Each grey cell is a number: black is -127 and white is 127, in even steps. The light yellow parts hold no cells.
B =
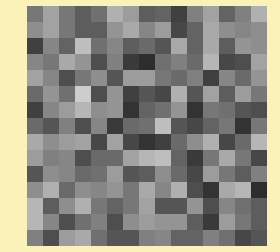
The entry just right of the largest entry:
-49
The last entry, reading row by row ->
-42
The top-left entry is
-8
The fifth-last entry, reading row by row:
-28
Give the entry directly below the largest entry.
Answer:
54
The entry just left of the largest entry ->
-15
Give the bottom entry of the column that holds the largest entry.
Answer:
41
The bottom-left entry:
0
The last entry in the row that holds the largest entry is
-8
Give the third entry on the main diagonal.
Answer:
-28
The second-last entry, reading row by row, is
-56
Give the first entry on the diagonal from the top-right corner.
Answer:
48
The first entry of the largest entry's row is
-21
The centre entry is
-15
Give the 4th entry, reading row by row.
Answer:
-34
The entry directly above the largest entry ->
-8
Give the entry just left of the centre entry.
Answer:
-21
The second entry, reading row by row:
34
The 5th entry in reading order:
-15

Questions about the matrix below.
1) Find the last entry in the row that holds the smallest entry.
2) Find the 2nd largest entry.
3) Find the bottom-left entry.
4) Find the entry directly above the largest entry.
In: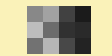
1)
-100
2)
54
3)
-13
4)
8

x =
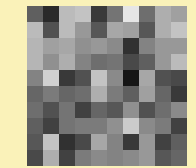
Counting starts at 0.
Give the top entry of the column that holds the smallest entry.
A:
102
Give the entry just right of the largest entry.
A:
-17
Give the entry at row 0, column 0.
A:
-32
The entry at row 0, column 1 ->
-85
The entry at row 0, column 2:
59
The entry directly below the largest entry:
32
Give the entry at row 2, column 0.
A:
53
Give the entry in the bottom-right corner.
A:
-25
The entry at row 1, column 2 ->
59
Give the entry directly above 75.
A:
16
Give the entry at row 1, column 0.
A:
59
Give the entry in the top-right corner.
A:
32
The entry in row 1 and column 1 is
-46
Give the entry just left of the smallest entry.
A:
10
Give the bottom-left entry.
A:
-54
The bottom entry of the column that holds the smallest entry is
10
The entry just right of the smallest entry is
39
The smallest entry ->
-105

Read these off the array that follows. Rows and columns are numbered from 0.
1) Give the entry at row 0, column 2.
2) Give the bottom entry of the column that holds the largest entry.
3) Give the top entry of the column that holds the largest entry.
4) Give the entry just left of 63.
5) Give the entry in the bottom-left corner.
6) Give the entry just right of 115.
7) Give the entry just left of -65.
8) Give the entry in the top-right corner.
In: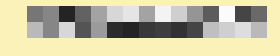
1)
-91
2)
79
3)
123
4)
-58
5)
57
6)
79
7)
-71
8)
-22
